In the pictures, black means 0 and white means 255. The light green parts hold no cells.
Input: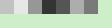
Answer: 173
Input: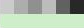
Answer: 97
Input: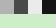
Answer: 235
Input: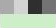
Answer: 47
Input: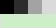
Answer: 163
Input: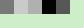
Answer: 3
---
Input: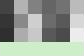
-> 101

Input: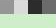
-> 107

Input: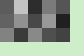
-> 123

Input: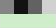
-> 209

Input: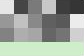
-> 200

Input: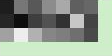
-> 140
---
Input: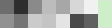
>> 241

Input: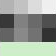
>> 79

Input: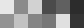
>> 44

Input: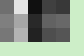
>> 104

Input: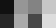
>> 199

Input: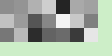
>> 127

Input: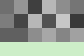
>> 57

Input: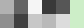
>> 86
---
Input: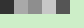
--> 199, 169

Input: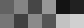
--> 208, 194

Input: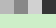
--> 209, 185

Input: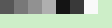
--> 249, 175

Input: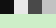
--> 232, 194

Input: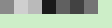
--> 207, 186
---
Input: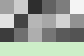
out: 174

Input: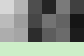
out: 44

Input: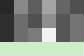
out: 123

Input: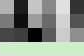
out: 1

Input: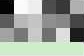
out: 201

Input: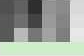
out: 118

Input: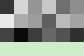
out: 60
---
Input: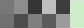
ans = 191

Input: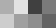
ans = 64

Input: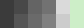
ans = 114

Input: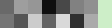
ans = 129

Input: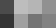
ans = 181

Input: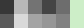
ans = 68

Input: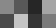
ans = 38

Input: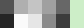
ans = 160
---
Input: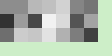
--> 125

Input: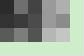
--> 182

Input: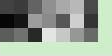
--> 151

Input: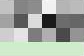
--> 74

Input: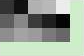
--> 122

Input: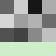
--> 137

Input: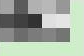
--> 131

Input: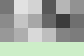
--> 131

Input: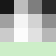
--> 225

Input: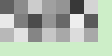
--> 220
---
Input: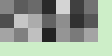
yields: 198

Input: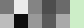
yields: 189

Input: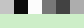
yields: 196

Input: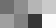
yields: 202

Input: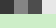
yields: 133

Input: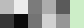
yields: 209

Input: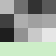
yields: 201

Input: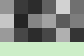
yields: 198
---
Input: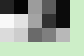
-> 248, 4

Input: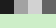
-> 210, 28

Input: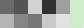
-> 226, 49

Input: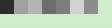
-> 210, 44

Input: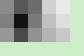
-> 234, 18

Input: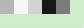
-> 246, 23

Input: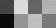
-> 218, 11
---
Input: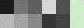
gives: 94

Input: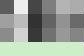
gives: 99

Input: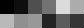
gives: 114

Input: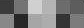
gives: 180

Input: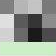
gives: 90

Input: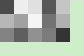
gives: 245

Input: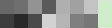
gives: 175

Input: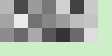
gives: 155

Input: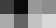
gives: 11
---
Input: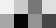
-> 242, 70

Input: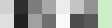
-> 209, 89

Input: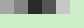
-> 166, 199

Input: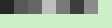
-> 39, 140

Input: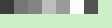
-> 60, 83

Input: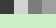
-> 58, 159

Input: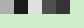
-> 175, 53

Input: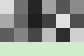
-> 220, 207
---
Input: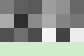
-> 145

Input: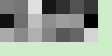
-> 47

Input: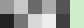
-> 85

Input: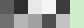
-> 60

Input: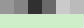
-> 202

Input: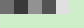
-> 224

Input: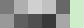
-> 103

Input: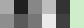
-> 51

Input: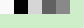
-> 137
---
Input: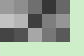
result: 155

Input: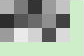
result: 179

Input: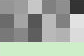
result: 149

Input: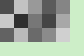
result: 77

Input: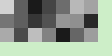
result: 210

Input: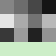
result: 133
